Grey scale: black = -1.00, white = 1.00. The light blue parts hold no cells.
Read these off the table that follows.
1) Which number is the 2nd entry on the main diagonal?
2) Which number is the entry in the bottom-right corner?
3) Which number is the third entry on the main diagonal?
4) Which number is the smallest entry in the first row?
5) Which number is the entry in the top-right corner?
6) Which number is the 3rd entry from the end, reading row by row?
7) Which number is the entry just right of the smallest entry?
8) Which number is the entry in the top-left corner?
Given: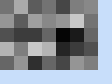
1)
-0.28
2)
-0.01
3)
-0.53
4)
-0.45
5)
0.07
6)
-0.45
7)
-0.80
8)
-0.10

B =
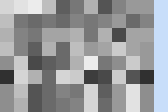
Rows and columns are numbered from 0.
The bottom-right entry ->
0.11
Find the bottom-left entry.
0.11
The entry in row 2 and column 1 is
0.03
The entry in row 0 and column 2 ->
0.85
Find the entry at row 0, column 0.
0.67
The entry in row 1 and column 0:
0.49
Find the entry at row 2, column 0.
0.39
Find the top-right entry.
0.20
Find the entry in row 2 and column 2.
-0.07

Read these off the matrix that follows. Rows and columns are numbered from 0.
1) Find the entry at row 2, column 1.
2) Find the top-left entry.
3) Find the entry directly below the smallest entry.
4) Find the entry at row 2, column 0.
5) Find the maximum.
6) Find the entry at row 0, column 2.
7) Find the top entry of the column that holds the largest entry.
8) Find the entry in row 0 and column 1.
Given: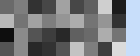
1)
0.09
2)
-0.17
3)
-0.34
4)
-0.89
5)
0.72
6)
-0.61
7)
-0.79
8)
-0.01

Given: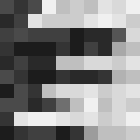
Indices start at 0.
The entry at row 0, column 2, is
-0.42
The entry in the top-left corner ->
-0.42
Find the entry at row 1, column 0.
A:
-0.68
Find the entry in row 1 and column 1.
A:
-0.50
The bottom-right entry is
0.60
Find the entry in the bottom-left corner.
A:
-0.78
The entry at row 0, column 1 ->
-0.59
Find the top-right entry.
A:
0.88
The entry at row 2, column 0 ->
-0.50

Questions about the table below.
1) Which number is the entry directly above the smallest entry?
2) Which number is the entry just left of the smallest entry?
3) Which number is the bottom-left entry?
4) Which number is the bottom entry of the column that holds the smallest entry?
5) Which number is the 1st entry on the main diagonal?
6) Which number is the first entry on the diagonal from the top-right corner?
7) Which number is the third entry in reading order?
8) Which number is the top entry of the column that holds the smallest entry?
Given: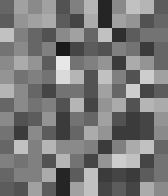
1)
0.08
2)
0.00
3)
-0.28
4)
-0.71
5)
-0.20
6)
-0.28
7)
0.08
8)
-0.36

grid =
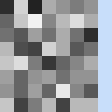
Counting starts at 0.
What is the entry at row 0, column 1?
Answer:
0.65
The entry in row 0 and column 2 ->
-0.73
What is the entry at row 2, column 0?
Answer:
-0.11
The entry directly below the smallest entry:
0.90
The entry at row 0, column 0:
-0.65
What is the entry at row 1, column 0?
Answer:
-0.21
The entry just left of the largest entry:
0.55
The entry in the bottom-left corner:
0.55
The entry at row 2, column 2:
0.25
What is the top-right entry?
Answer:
0.15
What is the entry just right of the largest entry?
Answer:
0.05

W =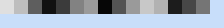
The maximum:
0.75
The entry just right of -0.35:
0.21
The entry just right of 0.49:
-0.26
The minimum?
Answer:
-0.95

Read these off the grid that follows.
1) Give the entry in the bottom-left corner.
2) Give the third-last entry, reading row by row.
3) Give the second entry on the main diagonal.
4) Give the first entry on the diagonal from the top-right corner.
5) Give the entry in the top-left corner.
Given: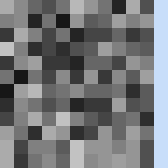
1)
0.34
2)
0.25
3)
0.08
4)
-0.37
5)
0.34

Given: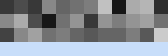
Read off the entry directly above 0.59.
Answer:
-0.11
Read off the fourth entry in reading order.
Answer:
0.07
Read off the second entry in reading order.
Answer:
-0.40
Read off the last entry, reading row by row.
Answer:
0.59
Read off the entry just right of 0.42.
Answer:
-0.64
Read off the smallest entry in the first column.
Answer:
-0.56
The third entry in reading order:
-0.56
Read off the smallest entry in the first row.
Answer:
-0.82
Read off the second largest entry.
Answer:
0.51

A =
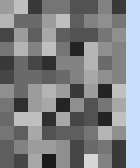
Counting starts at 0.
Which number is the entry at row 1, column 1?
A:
-0.17
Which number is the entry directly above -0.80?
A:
0.22
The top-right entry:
-0.55
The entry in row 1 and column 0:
0.41
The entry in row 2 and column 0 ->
-0.45
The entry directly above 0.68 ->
-0.17
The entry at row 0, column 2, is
-0.55
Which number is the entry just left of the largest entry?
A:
-0.45
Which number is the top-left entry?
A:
0.22
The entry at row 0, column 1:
0.50
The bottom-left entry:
-0.26
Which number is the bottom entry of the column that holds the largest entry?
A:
0.68
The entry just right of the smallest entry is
0.12
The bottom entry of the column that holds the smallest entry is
-0.80
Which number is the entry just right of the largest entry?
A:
0.02
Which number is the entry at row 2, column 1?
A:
0.22
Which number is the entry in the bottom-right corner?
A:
-0.55
